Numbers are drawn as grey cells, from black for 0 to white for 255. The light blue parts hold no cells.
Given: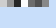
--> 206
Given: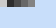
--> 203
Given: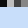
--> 11
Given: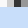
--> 249
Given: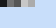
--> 24
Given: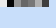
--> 233
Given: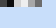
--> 68
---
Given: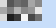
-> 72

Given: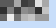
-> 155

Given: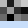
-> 131

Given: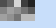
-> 186

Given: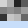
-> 185

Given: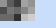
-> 190

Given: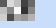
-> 150

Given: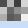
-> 103

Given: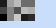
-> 28

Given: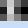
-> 130
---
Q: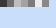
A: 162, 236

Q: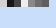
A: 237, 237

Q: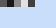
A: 139, 225

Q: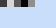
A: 88, 214

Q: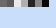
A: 175, 234

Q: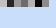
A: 108, 193

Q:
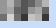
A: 85, 211

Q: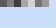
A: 165, 209
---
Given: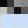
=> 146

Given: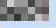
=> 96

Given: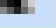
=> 133

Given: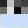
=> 80

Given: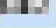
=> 226

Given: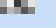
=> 146

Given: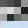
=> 177

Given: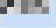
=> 94

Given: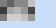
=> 151

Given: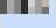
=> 157
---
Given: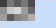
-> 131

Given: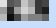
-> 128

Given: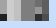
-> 126

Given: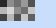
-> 82

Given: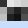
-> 33

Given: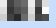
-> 205

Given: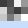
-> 123

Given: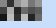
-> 189
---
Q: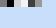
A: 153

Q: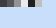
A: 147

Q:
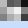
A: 198

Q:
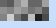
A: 176

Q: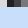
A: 66

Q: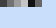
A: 114
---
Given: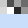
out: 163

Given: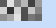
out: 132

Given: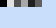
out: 81

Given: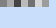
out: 68

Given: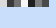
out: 113

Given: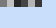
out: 40

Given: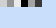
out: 234

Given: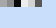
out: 11

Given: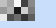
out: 248
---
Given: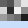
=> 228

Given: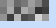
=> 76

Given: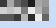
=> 152

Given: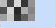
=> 146

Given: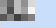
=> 216

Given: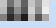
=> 226

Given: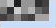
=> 64
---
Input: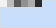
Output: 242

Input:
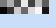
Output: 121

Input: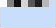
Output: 250

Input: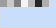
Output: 157

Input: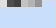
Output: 224

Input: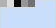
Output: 177
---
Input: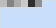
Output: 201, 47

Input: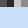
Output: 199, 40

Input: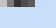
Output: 194, 51

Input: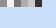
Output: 243, 50

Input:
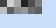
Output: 207, 35

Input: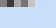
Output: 196, 58
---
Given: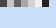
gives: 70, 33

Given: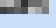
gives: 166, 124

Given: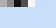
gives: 176, 246

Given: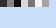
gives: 47, 164

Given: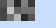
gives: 85, 85

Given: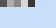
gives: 84, 55

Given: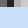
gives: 108, 203

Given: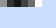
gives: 149, 253
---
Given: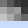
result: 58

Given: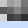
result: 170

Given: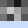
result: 22

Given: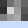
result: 140

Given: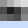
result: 205

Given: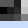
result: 29
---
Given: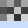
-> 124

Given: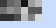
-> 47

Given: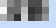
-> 174

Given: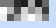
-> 237

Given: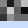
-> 53

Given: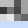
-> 216

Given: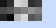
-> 35
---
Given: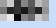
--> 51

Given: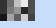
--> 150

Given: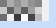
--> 160

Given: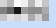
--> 22

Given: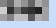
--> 116

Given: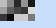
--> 70
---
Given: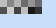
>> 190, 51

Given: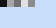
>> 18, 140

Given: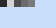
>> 40, 122

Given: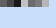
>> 96, 181

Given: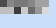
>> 75, 216

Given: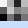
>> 245, 117
